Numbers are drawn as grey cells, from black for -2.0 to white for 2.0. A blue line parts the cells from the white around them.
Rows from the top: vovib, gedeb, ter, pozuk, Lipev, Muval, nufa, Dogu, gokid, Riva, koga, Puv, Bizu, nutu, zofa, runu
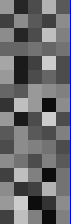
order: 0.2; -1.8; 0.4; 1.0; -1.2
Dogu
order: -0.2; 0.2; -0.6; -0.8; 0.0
Puv
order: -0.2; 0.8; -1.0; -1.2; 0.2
nutu

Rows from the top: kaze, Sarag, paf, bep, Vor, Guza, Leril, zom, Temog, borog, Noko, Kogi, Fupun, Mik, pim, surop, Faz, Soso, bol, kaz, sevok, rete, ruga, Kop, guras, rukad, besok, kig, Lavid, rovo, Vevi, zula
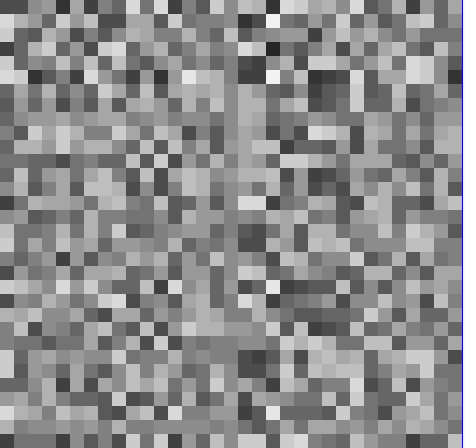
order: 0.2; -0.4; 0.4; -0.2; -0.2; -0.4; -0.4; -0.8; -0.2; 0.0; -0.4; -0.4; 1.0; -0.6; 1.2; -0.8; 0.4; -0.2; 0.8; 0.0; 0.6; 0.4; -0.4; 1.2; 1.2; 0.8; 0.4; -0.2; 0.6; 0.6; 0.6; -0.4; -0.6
Kogi
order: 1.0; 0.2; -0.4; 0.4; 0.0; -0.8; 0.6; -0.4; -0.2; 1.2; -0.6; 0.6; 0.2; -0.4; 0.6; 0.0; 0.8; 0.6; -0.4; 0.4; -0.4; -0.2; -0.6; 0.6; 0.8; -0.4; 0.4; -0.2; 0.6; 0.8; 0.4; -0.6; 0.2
kaz
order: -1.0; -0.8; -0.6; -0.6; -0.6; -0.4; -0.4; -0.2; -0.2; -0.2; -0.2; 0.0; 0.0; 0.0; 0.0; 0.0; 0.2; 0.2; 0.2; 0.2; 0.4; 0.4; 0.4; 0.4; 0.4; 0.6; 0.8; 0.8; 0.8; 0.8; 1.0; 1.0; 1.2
bol
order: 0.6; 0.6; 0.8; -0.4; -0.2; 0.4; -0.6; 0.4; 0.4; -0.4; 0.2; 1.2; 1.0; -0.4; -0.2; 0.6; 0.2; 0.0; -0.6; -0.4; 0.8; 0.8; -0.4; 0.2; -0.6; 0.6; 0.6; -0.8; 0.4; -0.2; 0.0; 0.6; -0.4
kaz

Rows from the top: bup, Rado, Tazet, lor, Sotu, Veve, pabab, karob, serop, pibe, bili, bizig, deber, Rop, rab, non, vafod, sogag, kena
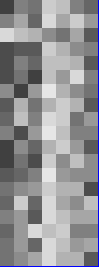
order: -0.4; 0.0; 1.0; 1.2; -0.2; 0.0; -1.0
bup
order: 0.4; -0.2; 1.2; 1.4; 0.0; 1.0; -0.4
serop
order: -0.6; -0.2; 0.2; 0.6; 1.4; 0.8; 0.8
kena
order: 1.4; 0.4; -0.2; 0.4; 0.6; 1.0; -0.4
sogag

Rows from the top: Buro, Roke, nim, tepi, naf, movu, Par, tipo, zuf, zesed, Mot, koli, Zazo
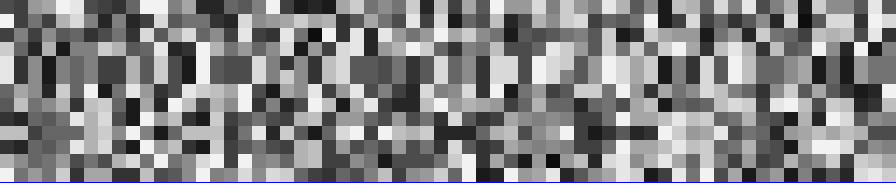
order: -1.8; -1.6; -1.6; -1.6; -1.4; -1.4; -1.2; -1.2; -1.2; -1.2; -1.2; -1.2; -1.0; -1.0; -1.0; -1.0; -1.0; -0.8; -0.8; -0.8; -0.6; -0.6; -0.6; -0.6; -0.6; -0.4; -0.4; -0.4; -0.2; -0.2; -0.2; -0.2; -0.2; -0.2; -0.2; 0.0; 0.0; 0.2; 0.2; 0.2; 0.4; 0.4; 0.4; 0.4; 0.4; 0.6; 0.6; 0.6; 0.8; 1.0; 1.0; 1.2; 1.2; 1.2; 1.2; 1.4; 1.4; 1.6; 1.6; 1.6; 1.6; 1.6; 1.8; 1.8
nim
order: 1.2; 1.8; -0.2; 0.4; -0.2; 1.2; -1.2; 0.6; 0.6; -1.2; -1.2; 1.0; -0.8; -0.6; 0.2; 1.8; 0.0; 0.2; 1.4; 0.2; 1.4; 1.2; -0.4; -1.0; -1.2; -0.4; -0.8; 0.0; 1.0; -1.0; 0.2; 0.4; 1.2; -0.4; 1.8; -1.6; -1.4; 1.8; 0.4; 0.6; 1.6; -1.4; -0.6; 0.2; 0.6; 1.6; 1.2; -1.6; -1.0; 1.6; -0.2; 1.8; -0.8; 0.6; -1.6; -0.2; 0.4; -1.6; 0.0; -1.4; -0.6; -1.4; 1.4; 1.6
Zazo
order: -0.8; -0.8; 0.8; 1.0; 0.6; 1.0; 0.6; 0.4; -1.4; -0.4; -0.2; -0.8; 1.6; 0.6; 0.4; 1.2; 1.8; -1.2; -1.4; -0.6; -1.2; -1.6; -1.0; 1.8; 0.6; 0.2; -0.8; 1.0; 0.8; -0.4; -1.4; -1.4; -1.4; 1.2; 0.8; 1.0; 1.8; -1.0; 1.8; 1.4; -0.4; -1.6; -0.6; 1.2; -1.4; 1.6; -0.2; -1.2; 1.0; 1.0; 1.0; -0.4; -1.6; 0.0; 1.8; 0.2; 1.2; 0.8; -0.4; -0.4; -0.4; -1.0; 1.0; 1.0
zesed

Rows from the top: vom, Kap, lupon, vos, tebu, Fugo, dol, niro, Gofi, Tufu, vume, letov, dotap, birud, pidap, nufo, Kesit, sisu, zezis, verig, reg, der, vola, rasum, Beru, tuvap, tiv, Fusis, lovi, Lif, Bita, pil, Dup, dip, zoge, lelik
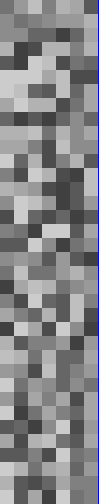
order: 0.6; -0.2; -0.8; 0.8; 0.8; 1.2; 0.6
niro
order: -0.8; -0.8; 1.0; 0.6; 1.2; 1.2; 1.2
Fugo

